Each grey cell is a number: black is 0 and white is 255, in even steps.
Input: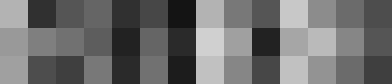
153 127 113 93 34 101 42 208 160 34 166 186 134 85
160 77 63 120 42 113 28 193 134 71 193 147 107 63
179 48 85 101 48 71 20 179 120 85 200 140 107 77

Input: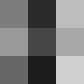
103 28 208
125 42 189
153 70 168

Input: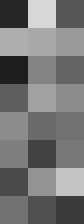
30 132 100
38 215 86
74 147 196
94 161 140
114 80 59
126 66 120
140 107 114
174 168 153

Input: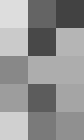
136 173 173
157 92 165
202 72 181
208 122 144
221 100 66

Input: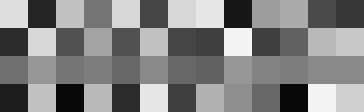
29 193 8 185 43 231 63 177 143 103 8 244 208
43 215 81 163 81 193 69 63 244 63 97 185 200
111 150 117 125 103 137 103 97 150 131 125 137 137
223 37 193 117 215 69 215 231 23 157 171 75 55

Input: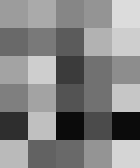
46 192 11 75 11
105 121 91 178 206
127 163 83 113 198
156 170 134 148 220
163 206 59 113 141
186 98 105 148 213

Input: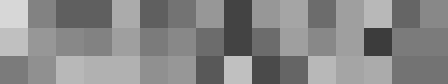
123 144 184 177 177 144 151 88 192 74 101 184 165 171 115 115
192 151 136 130 159 123 136 108 67 108 159 136 159 60 123 123
215 130 95 95 171 95 115 151 67 151 165 108 159 184 101 136

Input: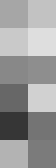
54 116
103 209
136 142
166 194
179 123
201 222

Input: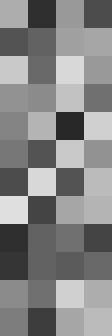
47 98 112 68
53 98 91 105
76 216 83 187
83 98 160 166
119 83 201 146
125 61 166 187
132 180 40 208
139 112 208 173
146 139 194 112
173 47 153 76
201 105 216 153
223 68 166 180
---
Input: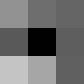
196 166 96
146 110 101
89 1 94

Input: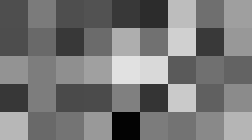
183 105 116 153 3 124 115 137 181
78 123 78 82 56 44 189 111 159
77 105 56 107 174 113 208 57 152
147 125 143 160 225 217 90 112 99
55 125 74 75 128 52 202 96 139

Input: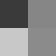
200 139
58 134

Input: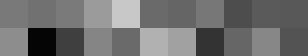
141 5 63 133 106 177 161 51 102 135 83
121 113 122 155 200 106 101 119 77 90 88

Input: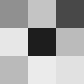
186 235 225
144 196 72
231 29 187

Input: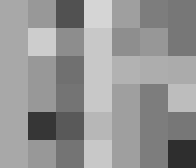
168 152 116 200 159 125 46
168 152 81 213 159 125 119
168 205 141 200 142 151 119
168 152 112 200 178 173 171
168 152 116 200 159 125 189
168 54 89 183 159 125 119

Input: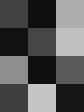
62 197 21
66 15 173
17 70 192
142 15 90

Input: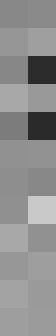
158 155
136 138
150 159
135 44
168 153
124 42
145 146
142 136
144 201
168 145
151 158
163 154

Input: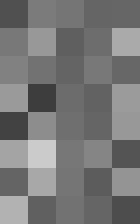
178 96 114 101 77
80 123 117 101 102
120 152 95 109 170
129 114 100 120 103
154 61 108 98 155
66 141 111 101 152
164 203 119 133 84
100 168 117 92 148
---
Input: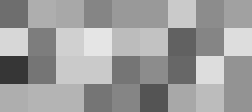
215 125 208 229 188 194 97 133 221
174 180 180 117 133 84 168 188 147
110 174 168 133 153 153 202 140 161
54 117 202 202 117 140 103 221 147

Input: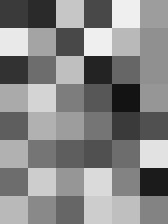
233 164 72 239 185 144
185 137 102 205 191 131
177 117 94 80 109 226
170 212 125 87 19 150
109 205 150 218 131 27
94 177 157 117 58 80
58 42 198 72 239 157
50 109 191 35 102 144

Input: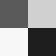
247 30
90 208

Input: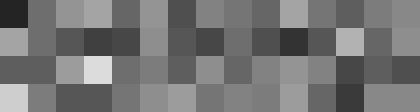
206 124 86 86 117 142 156 117 130 124 156 102 58 136 136
164 110 86 64 71 142 86 71 110 79 51 86 178 102 142
94 94 156 220 110 124 94 142 102 130 148 130 71 94 79
36 110 148 164 102 148 79 130 117 102 164 117 94 124 136

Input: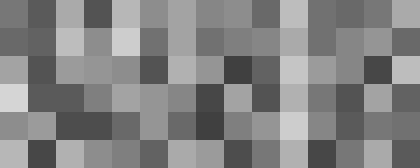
213 90 90 127 163 149 134 71 163 83 177 119 83 163 98
183 71 177 141 127 98 170 155 77 119 177 71 119 170 90
163 83 155 149 141 83 177 149 64 98 197 155 134 71 189
141 155 77 77 105 149 105 64 127 149 205 134 90 119 113
119 90 170 83 183 141 163 134 141 105 189 113 105 119 170
105 98 189 141 205 113 163 113 127 134 170 113 134 149 105

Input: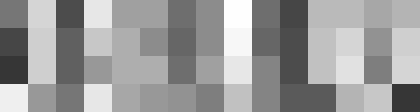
239 152 118 231 167 152 146 126 193 132 90 90 180 199 54
118 213 76 231 160 160 110 140 254 110 70 186 186 167 180
70 207 96 199 174 140 102 140 247 102 76 193 213 146 207
54 207 96 152 174 174 110 160 231 132 76 193 225 126 213

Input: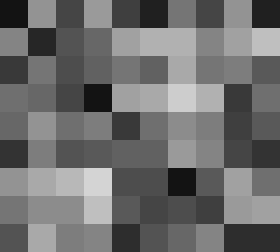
147 169 184 212 77 77 19 89 161 111
132 38 83 103 161 177 177 132 161 191
117 140 140 191 89 69 77 63 154 161
111 103 69 19 161 169 205 177 57 111
103 147 111 125 57 111 140 125 63 89
83 169 125 132 45 83 103 132 45 45
57 117 77 97 117 97 169 117 125 89
51 125 83 89 97 97 154 132 69 51
19 147 69 154 63 32 117 69 147 32
